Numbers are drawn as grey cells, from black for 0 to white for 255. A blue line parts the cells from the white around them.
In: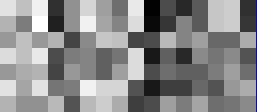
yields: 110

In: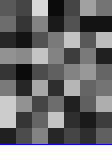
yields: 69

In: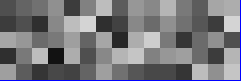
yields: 189

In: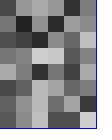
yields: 80

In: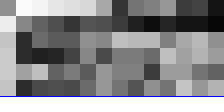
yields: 197

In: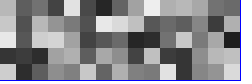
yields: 134

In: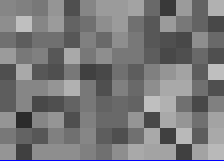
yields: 64

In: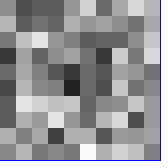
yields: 209

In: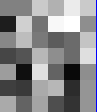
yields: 78
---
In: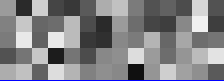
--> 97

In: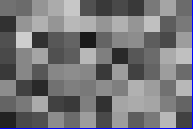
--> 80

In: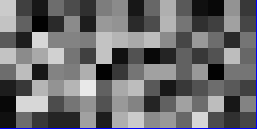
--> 56

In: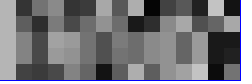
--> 59

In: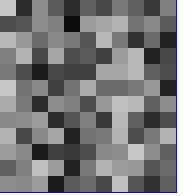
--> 157
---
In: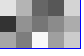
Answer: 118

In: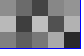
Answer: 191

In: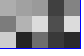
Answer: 220

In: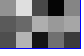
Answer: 174

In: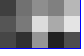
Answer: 220

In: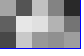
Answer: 224
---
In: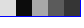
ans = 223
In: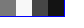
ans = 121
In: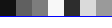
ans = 18
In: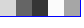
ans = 216
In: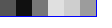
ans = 85
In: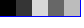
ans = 1
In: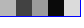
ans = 183
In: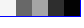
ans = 245
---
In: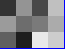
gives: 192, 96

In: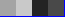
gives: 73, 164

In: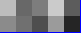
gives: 92, 139

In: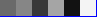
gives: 244, 106

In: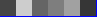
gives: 54, 69

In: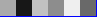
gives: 105, 170
